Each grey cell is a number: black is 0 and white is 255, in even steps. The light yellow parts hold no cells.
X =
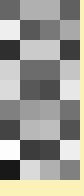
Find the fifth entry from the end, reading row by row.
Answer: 238
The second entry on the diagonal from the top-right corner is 120
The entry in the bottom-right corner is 128
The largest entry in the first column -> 253
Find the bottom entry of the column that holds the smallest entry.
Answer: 24
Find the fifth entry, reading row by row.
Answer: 238
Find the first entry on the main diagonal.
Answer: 102
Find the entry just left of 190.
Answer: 184
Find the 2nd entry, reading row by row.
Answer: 176
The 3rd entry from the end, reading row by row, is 218
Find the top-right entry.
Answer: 96

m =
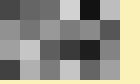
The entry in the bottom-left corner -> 65
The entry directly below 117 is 197
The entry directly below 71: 145
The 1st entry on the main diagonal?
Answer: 71
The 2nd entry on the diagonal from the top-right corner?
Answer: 138
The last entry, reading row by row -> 160
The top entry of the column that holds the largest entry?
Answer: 210

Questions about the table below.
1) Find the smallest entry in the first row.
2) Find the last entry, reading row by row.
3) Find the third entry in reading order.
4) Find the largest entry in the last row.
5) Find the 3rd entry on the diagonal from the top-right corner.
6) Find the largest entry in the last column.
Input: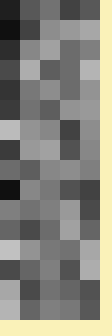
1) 31
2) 88
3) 114
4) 180
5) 161
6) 180

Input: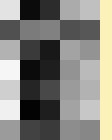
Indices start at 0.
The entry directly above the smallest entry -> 37
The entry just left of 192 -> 171
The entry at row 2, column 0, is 178
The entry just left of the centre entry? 11
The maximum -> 246
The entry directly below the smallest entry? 66
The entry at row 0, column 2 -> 44
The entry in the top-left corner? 227
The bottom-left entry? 155
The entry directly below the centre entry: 72

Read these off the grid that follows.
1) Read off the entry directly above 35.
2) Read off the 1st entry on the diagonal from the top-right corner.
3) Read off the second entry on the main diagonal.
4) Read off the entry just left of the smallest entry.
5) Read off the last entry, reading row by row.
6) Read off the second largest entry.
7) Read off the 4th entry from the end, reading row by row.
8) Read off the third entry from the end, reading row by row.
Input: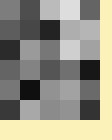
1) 187
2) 100
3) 71
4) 119
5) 51
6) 207
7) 168
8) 139

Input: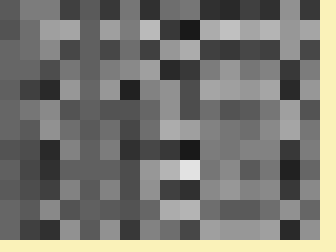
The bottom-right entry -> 145
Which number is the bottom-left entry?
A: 102
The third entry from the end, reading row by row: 159
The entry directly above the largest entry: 25
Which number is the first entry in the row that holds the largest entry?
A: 96
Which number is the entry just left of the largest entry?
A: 180
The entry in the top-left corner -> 90
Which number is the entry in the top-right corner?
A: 56
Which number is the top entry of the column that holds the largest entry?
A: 118
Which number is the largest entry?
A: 226
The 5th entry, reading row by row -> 90
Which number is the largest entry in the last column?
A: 165
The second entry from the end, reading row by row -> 41
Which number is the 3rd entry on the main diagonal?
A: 137
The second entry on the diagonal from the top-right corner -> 151
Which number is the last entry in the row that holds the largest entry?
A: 102
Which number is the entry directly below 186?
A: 64

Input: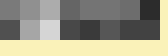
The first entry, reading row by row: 122
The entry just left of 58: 72
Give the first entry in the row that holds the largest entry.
80
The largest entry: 213
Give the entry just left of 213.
166
